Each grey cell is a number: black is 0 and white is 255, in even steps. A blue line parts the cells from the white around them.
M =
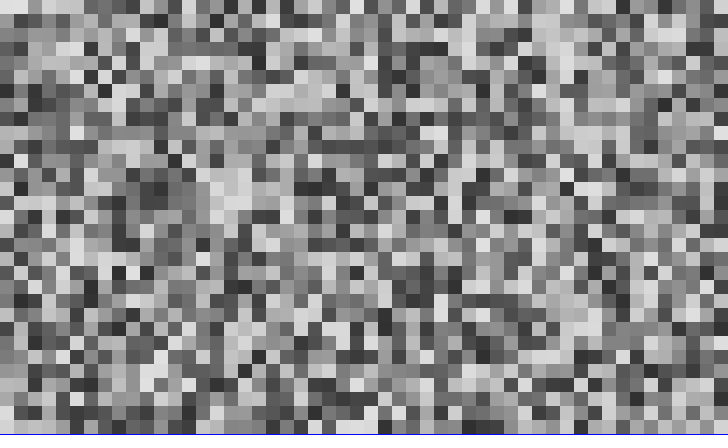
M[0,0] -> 223
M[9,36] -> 62
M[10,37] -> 116
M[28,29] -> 148
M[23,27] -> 49
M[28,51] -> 51
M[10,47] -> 131
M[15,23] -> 130
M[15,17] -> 128
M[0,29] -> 217
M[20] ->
[133, 98, 216, 129, 208, 158, 48, 165, 81, 110, 116, 184, 120, 123, 175, 184, 57, 49, 121, 87, 149, 126, 92, 185, 139, 199, 167, 206, 68, 101, 68, 96, 50, 207, 218, 142, 197, 219, 118, 190, 179, 84, 172, 50, 88, 201, 217, 132, 144, 120, 220, 67]
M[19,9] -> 224
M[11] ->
[56, 221, 91, 144, 141, 95, 141, 164, 132, 204, 154, 155, 51, 210, 156, 68, 172, 173, 102, 178, 201, 113, 216, 152, 155, 119, 97, 208, 181, 75, 205, 58, 119, 215, 178, 203, 142, 69, 77, 210, 97, 88, 214, 64, 158, 199, 194, 167, 81, 191, 151, 103]
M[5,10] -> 113
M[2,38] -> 188
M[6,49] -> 149
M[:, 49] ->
[141, 145, 118, 56, 204, 116, 149, 59, 185, 163, 86, 191, 159, 103, 82, 62, 205, 105, 196, 123, 120, 207, 223, 105, 88, 76, 60, 192, 172, 108, 192]
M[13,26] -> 54
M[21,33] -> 84
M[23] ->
[70, 181, 71, 96, 132, 87, 164, 79, 49, 166, 70, 183, 97, 217, 119, 65, 205, 187, 208, 139, 100, 210, 82, 216, 217, 58, 188, 49, 92, 169, 61, 128, 123, 63, 137, 144, 119, 61, 187, 80, 202, 214, 218, 108, 132, 128, 132, 150, 55, 105, 88, 50]
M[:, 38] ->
[160, 203, 188, 167, 77, 54, 221, 122, 96, 199, 148, 77, 130, 162, 218, 170, 193, 219, 211, 134, 118, 194, 90, 187, 79, 215, 172, 86, 112, 61, 172]
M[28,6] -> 101
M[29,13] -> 51
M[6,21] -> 174
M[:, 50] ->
[91, 74, 94, 57, 99, 106, 135, 123, 188, 127, 97, 151, 207, 191, 196, 160, 65, 182, 95, 49, 220, 108, 164, 88, 172, 115, 109, 212, 169, 191, 145]
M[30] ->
[211, 183, 192, 186, 156, 63, 164, 89, 55, 100, 89, 146, 75, 62, 198, 183, 133, 135, 126, 58, 123, 66, 217, 92, 218, 221, 217, 51, 134, 104, 184, 132, 137, 48, 60, 65, 141, 189, 172, 145, 205, 54, 172, 184, 91, 168, 133, 190, 157, 192, 145, 211]
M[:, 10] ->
[196, 69, 149, 205, 208, 113, 68, 126, 75, 141, 185, 154, 114, 69, 69, 115, 214, 161, 139, 50, 116, 201, 171, 70, 101, 97, 221, 224, 112, 62, 89]
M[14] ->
[87, 203, 200, 212, 151, 191, 139, 78, 54, 117, 69, 70, 114, 120, 147, 192, 216, 217, 164, 158, 210, 143, 123, 206, 60, 74, 197, 83, 136, 202, 206, 57, 215, 56, 110, 111, 129, 144, 218, 149, 174, 77, 207, 108, 102, 116, 119, 147, 83, 82, 196, 56]
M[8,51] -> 65
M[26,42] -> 191
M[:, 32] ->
[101, 85, 188, 195, 115, 140, 163, 105, 67, 81, 96, 119, 202, 201, 215, 211, 62, 142, 192, 60, 50, 121, 79, 123, 175, 76, 119, 189, 109, 206, 137]
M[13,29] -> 69
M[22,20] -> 176
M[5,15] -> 93
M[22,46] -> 156
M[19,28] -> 103

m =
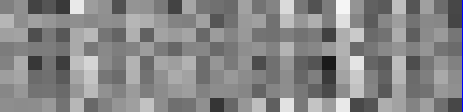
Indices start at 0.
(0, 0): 128
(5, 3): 112
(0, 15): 112
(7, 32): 71
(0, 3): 85
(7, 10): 194
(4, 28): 190
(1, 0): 182
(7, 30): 159
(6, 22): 98
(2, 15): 156
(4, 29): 77
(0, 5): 233
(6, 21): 120
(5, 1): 166
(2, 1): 163
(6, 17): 134
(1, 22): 175
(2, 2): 78
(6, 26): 133
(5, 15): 136
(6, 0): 135
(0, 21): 119
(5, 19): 113
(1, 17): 154
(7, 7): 129
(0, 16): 106
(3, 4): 115
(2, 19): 113
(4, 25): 228
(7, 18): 190
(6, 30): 114
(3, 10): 157
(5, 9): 177
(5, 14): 109
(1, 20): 190
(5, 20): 141
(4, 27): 89

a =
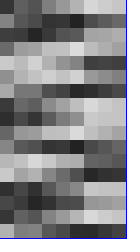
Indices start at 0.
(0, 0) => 53
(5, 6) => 153
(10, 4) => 56
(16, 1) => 126
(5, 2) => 194
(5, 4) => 194
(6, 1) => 119
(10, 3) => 52
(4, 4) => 147
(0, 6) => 214
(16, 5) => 44
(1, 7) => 92
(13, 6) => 198
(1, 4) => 54
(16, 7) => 55
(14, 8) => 161
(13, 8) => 193
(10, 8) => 101
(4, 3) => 177
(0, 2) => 83
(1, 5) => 35
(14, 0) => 71
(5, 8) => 128
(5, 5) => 209
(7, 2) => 94
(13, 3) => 87
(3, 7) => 174
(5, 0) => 144
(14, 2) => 38
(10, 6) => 73
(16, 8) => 66
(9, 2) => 156
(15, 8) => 197
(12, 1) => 164
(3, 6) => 188
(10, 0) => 134

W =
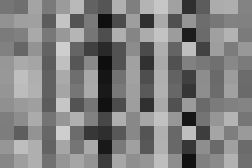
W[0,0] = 117
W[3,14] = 66
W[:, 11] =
[198, 170, 195, 175, 170, 175, 177, 169, 193, 176, 177, 190]
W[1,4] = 196
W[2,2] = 169
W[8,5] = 176
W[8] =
[126, 141, 171, 116, 150, 176, 129, 71, 174, 136, 166, 193, 151, 22, 116, 150, 180, 118]
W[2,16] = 179
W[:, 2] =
[164, 160, 169, 147, 165, 175, 177, 159, 171, 147, 175, 175]
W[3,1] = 102
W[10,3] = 99
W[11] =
[135, 158, 175, 113, 149, 166, 148, 60, 167, 143, 150, 190, 142, 17, 128, 138, 178, 111]
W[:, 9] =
[127, 158, 133, 140, 161, 162, 159, 158, 136, 136, 160, 143]
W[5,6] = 168
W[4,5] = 86
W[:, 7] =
[85, 15, 78, 41, 14, 21, 25, 17, 71, 46, 25, 60]
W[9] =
[125, 94, 147, 103, 206, 108, 55, 46, 88, 136, 84, 176, 104, 191, 61, 165, 126, 154]
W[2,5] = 181
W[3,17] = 152
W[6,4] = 165
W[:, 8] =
[176, 75, 175, 82, 82, 114, 121, 76, 174, 88, 122, 167]
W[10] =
[150, 190, 175, 99, 166, 117, 169, 25, 122, 160, 88, 177, 104, 54, 142, 106, 160, 107]
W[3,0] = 129
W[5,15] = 106
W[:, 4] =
[155, 196, 152, 206, 192, 170, 165, 198, 150, 206, 166, 149]
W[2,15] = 160
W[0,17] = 131
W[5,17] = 108
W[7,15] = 123
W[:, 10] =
[180, 48, 172, 75, 49, 78, 89, 48, 166, 84, 88, 150]
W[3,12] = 100

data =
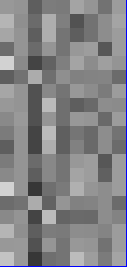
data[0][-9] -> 152
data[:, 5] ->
[164, 82, 94, 152, 164, 129, 152, 94, 152, 117, 129, 152, 164, 176, 129, 106, 141, 152, 188]
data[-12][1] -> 148
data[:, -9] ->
[152, 181, 166, 108, 210, 94, 166, 152, 137, 123, 94, 123, 137, 210, 108, 137, 181, 152, 195]
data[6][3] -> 136
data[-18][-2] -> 141
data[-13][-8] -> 148
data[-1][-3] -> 157
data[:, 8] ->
[156, 164, 156, 156, 148, 107, 156, 139, 156, 115, 107, 156, 156, 156, 107, 131, 156, 156, 164]
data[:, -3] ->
[149, 114, 114, 157, 140, 131, 140, 105, 149, 105, 105, 157, 157, 149, 131, 105, 140, 149, 157]
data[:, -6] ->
[124, 174, 174, 149, 98, 111, 136, 187, 149, 187, 174, 136, 136, 111, 98, 187, 124, 149, 111]
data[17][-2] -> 114
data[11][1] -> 148
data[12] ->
[137, 148, 94, 136, 116, 164, 157, 96, 156]
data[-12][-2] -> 141
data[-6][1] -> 148
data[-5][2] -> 172
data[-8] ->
[123, 148, 107, 136, 116, 152, 157, 87, 156]
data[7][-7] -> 81
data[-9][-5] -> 95
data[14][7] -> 141
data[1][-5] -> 127
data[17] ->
[152, 153, 81, 149, 116, 152, 149, 114, 156]
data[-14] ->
[94, 114, 172, 111, 143, 129, 131, 132, 107]
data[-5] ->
[108, 114, 172, 98, 149, 129, 131, 141, 107]
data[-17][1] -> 148
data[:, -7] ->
[94, 107, 94, 107, 68, 172, 81, 81, 81, 68, 68, 107, 94, 55, 172, 68, 94, 81, 55]

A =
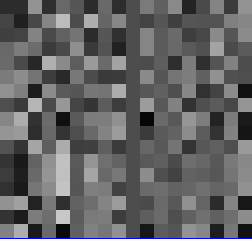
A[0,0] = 44
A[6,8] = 172
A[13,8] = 66
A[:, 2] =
[147, 72, 131, 108, 39, 116, 28, 181, 50, 45, 165, 99, 105, 118, 34, 124, 26]
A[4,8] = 163
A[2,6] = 43
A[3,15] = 163
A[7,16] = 71
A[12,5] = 87
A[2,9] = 77
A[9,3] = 104
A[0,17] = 147
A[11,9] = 77
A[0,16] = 59
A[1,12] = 64
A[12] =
[60, 30, 105, 149, 192, 87, 165, 104, 120, 77, 141, 79, 66, 98, 94, 87, 117, 139]
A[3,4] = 73
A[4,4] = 138
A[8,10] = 6
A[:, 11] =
[97, 86, 91, 91, 94, 86, 97, 88, 105, 90, 88, 95, 79, 110, 106, 107, 92]
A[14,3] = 121
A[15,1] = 27
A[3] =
[104, 124, 108, 59, 73, 143, 58, 83, 33, 77, 133, 91, 105, 89, 81, 163, 75, 91]
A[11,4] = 193
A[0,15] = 132
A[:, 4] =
[104, 188, 98, 73, 138, 41, 90, 151, 16, 52, 172, 193, 192, 196, 47, 199, 10]
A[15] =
[51, 27, 124, 110, 199, 92, 122, 124, 61, 77, 94, 107, 78, 97, 112, 96, 110, 141]
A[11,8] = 99
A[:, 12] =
[137, 64, 106, 105, 45, 117, 79, 130, 88, 98, 116, 75, 66, 98, 88, 78, 85]
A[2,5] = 116
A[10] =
[82, 52, 165, 94, 172, 62, 64, 95, 59, 77, 103, 88, 116, 52, 87, 96, 78, 154]
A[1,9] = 77
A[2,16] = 85
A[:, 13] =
[35, 85, 62, 89, 124, 125, 135, 50, 149, 140, 52, 110, 98, 102, 144, 97, 147]
